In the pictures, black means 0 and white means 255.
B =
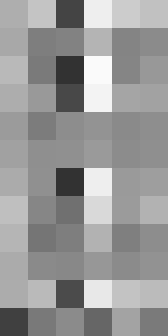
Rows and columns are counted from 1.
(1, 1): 174
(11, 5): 195
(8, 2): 134
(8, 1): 191
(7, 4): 238
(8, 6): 178
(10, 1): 171
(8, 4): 217
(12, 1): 64
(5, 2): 124
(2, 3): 130
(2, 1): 168
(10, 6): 146
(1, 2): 196
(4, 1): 173
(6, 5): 140
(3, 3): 50
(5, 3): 141
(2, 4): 180
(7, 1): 171
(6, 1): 161

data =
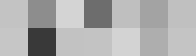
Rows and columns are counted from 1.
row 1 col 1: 195
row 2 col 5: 211
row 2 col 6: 174
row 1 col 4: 109
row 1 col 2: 141

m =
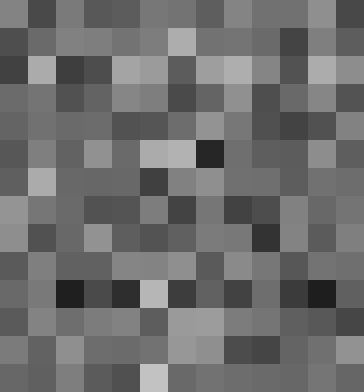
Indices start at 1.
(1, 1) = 131
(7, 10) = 111
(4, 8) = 100
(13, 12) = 112
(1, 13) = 72
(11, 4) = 74
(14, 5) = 80
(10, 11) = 87
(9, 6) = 83
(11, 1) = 105
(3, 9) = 174
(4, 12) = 134
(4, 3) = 81
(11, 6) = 182
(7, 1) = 95
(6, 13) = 94
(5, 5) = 82
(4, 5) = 134
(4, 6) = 126
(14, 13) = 102
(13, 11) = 100
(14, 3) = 126
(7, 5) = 104
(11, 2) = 121
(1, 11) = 113
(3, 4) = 77
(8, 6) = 125
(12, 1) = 90
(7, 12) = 113
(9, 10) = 51
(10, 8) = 90
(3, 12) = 172
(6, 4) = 145
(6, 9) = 111
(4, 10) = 78
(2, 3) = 129

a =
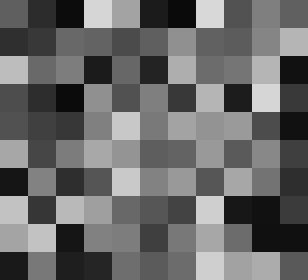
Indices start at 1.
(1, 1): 95
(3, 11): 17
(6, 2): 70
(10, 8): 207
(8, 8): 207
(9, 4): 129
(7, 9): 167
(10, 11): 89
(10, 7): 108
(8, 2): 54
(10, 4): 37
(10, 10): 172
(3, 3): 125
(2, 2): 56
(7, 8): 86
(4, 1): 77
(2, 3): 104
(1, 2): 44
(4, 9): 28
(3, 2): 105
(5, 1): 81
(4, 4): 144
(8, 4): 159
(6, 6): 94
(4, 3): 11
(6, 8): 153
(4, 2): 45
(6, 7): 99
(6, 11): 63
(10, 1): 25
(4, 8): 181
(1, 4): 214
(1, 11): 96
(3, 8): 108
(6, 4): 168

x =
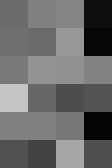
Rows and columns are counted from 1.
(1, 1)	107
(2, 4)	6
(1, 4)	14
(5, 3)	119
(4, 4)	83
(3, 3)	144

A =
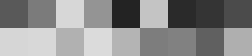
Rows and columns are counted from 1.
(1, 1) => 89
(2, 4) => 219
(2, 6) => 125
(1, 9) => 75
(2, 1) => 214
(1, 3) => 215
